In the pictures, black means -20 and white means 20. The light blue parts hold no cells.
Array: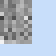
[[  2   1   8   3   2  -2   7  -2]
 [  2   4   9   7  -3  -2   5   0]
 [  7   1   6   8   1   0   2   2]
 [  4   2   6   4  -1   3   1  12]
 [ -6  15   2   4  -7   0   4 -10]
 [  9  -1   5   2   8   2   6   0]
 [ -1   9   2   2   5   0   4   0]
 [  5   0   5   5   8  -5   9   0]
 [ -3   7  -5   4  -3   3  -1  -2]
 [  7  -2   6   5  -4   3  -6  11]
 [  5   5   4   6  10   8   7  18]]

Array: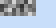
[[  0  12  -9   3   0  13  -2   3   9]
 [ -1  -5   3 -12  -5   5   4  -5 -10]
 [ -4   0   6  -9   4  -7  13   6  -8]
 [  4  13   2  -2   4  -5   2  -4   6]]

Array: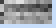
[[  1   2   5   0   7   6   9  15  15  11  13  11 -10]
 [-13  -6  -7 -11  -8  -6  -4  -7  -2  -3  -1   0  10]
 [ -3 -11  -7  -3  -4  -6  -2  -1  -5   0   5   0  11]
 [  3   5   6   8   4   8  10   4  12   9   8   7 -10]
 [ -2   4   4   0   3   4   3  -2   4   7   6   4   3]
 [  6   5   0   2   4   6   5   6   9   5   9  11  -3]]

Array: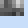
[[  7  13   3  -3  -7   4]
 [  4  10   1  -5  -7   1]
 [ -4  -6  -7  -5  -5  -5]
 [ -9  -3 -12  -9  -8  -7]]

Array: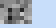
[[  1  -2   3  -3   2   2   2   1]
 [  6  -3  -1   6   7   3   2  -7]
 [  4   2 -14  -2  -1 -14   3   5]
 [  5   4  11  -2   0  -6   6   5]
 [  9   6  -6  -4  -4 -16   2   6]
 [  1  -4   9   2  -3  -7  -2  11]]

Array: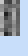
[[ -6   3 -10  -8  11]
 [ -2  -3  -5  -2   2]
 [ -5   4  -1  -5   3]
 [ -6   7  -7 -15   9]
 [ -5   6  -4  -9   5]
 [ -5   3  -4  -3   5]
 [ -4   1  -6  -5   7]
 [ -3   3  -2  -7   0]
 [ -5   5  -8 -14   9]]

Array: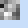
[[ 11   8   5  -3   2]
 [ -1   8  13   4 -16]
 [ -5   6   8   2  10]
 [ -7  -4  15  19   3]
 [ -4   1   7  11   0]]

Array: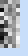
[[  7   5  13  -4  -2]
 [ -3   7   0  10   4]
 [ 17   3  -3   9 -18]
 [  0   5   1   3  17]
 [ 13   1  10  16  -6]
 [ 13   4  12  -7  13]
 [ 16   5   3  -9 -16]
 [  9   2  10  12  -6]
 [ 14   5  15 -12 -15]
 [ 19   4  -1   3 -18]
 [ 17   4  -2   8  -9]
 [ 13   0  15  -9   8]]

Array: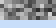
[[  2  -9   2   3   3  -6  -8   2  -4  -1   0   5   5  12]
 [ -5  -1  -1  12   3  -1  -9  -5   7   9   4  11   7  -6]
 [  0 -13 -10  -1 -13  -7   6   6  -5  -9  -4   2  -4   6]
 [ -9  13  -4   6   7  -3  -4   4   9   7  -4  -7   3  10]
 [ 11   9  -1  -2 -10   0  -5   8   7  -4  -1  -2   2  12]]
